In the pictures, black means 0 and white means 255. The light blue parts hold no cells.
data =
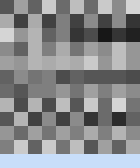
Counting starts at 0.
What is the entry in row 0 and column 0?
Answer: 86
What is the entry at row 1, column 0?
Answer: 171
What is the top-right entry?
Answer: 213
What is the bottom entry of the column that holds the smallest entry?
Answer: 160
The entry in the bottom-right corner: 171
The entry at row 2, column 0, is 213
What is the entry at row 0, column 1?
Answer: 160
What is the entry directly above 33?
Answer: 53
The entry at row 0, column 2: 98
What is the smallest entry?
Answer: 23
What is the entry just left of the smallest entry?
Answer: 76
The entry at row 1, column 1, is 65
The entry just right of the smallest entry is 53
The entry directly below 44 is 180
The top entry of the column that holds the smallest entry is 202
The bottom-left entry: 127
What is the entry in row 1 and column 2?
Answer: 171
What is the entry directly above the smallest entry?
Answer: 65

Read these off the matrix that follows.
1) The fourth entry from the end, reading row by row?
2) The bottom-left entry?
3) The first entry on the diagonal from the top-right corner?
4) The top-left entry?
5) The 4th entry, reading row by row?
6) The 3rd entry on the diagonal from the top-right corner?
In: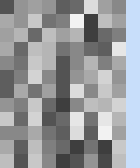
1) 83
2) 190
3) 136
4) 83
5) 148
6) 62

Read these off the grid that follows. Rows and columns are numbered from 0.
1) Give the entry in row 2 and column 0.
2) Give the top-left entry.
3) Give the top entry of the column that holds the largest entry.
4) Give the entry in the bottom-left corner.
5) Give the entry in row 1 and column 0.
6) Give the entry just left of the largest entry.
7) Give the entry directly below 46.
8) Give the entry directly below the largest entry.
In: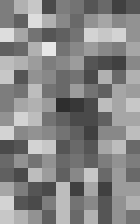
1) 221
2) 125
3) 74
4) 199
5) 125
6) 177
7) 96
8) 125

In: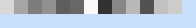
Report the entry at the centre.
249
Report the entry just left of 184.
135
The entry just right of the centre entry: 50

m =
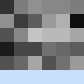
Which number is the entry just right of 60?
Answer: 92
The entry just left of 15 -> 176
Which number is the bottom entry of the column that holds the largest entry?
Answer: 166
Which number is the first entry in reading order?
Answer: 50
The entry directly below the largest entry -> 70
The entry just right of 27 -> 70
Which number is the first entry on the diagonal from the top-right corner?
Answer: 125
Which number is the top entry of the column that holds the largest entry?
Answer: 144
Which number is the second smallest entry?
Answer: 27
